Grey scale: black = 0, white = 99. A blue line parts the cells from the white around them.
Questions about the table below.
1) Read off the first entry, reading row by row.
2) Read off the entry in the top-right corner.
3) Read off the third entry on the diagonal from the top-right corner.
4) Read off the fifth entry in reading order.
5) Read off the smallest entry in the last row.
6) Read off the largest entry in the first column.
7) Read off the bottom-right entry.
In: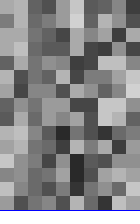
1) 66
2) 24
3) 63
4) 60
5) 20
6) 77
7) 63

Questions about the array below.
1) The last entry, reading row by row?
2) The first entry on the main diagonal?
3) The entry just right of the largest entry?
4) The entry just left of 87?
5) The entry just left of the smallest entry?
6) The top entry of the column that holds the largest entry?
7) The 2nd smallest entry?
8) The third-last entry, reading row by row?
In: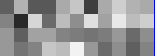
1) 51
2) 37
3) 59
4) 55
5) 51
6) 77
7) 24
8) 55

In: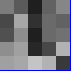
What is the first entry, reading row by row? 48
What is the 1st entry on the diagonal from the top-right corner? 52
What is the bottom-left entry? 62
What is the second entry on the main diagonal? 65
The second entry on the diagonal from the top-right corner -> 41
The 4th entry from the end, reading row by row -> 65
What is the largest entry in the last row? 76

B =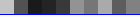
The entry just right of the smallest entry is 14
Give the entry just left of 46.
57
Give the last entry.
50

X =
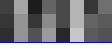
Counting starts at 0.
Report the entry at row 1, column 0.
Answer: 21
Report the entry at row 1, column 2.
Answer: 21
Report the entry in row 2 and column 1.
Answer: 57
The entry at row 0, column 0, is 25
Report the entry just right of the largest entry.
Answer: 35
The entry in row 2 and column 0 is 18
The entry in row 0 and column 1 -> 64
